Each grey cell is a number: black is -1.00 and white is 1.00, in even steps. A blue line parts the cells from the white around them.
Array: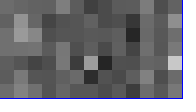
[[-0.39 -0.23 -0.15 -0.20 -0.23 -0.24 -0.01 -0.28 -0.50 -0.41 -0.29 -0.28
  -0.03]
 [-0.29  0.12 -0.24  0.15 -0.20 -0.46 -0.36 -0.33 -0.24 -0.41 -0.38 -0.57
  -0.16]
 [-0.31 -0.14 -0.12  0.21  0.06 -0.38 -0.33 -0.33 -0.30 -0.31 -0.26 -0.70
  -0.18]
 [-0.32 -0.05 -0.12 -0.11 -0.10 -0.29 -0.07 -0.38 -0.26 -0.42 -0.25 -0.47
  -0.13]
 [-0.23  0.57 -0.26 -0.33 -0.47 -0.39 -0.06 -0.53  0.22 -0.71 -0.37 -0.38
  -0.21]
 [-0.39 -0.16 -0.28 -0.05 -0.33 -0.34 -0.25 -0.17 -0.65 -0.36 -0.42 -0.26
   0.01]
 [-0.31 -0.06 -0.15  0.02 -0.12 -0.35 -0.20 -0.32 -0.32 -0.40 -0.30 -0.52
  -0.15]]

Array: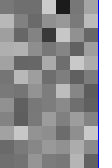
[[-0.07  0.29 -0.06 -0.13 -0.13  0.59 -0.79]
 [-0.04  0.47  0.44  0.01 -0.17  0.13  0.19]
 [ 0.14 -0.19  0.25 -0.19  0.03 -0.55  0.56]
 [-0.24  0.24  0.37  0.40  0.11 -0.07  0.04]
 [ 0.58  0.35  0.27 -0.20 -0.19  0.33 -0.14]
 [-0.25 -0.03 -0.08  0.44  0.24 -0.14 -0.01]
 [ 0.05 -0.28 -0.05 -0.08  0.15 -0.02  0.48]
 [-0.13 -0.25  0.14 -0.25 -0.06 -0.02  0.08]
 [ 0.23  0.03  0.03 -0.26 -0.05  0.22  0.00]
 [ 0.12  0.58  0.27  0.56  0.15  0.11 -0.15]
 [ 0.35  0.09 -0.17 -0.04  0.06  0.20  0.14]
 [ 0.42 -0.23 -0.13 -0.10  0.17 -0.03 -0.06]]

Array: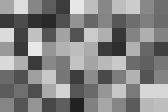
[[ 0.07 -0.14  0.30  0.73  0.05 -0.27 -0.53  0.81  0.49  0.06  0.49  0.60]
 [-0.01 -0.16 -0.55 -0.40 -0.63 -0.68 -0.37  0.15 -0.19  0.04 -0.32 -0.14]
 [ 0.37  0.03  0.72 -0.49  0.51 -0.35  0.28 -0.36  0.59  0.38 -0.57  0.03]
 [-0.19 -0.50  0.20 -0.55  0.82  0.18  0.40  0.48  0.35 -0.54 -0.65  0.39]
 [-0.25 -0.07  0.71  0.37 -0.54  0.07 -0.05  0.53  0.29  0.45  0.58 -0.16]
 [-0.34  0.03 -0.17 -0.37  0.25  0.56 -0.07 -0.53  0.10 -0.43 -0.02  0.40]
 [ 0.69  0.69 -0.28 -0.13 -0.39  0.34  0.66 -0.32 -0.17  0.18  0.56 -0.04]
 [ 0.45  0.49  0.04 -0.33  0.16 -0.44 -0.26 -0.74  0.01  0.31  0.04 -0.29]]

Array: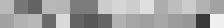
[[ 0.40  0.27  0.46 -0.07 -0.22  0.44  0.42 -0.03 -0.03  0.60  0.68  0.61
   0.75  0.36  0.48  0.59]
 [-0.55  0.88  0.28  0.40  0.44 -0.15  0.71 -0.22 -0.32 -0.21  0.40  0.30
   0.25  0.32  0.23  0.19]]

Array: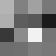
[[ 0.26 -0.06  0.41  0.01]
 [-0.31 -0.79  0.37 -0.27]
 [ 0.90 -0.08 -0.56  0.09]
 [-0.03 -0.06 -0.14 -0.12]]

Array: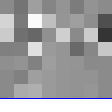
[[ 0.15  0.09  0.08 -0.09  0.25  0.04  0.16 -0.03]
 [ 0.11 -0.38  0.66 -0.04  0.96  0.50  0.17  0.25]
 [ 0.60 -0.59  0.59 -0.12 -0.19  0.13  0.62  0.08]
 [ 0.06  0.56  0.00  0.01  0.76  0.21  0.17 -0.18]
 [ 0.08  0.09  0.12  0.15  0.01  0.24  0.17  0.16]
 [ 0.15  0.09  0.08  0.01  0.25  0.21  0.17  0.15]
 [ 0.18  0.09  0.08  0.34  0.37  0.21  0.17  0.15]]

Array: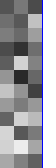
[[-0.06 -0.41 -0.34]
 [-0.31  0.51 -0.13]
 [-0.17  0.24 -0.02]
 [-0.61 -0.14 -0.40]
 [ 0.65  0.02 -0.27]
 [-0.68 -0.19  0.17]
 [ 0.16 -0.49  0.53]
 [-0.03  0.19  0.21]
 [ 0.64  0.46 -0.22]
 [-0.31 -0.04  0.67]
 [ 0.85  0.30  0.65]
 [ 0.01 -0.25  0.32]]

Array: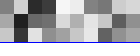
[[ 0.61  0.69  0.00  0.64 -0.66 -0.53  0.93  0.86  0.02 -0.07]
 [-0.26  0.13  0.32 -0.76 -0.18 -0.12  0.70  0.38  0.79  0.56]
 [ 0.14  0.30  0.57 -0.58  0.77  0.12  0.26  0.56  0.81 -0.23]]

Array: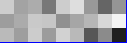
[[-0.21  0.17  0.61  0.28  0.35 -0.06  0.61  0.74  0.20]
 [ 0.69  0.91  0.23  0.34  0.58  0.55  0.13  0.30  0.43]
 [ 0.09 -0.76  0.46  0.24  0.60  0.22  0.65  0.45 -0.32]]
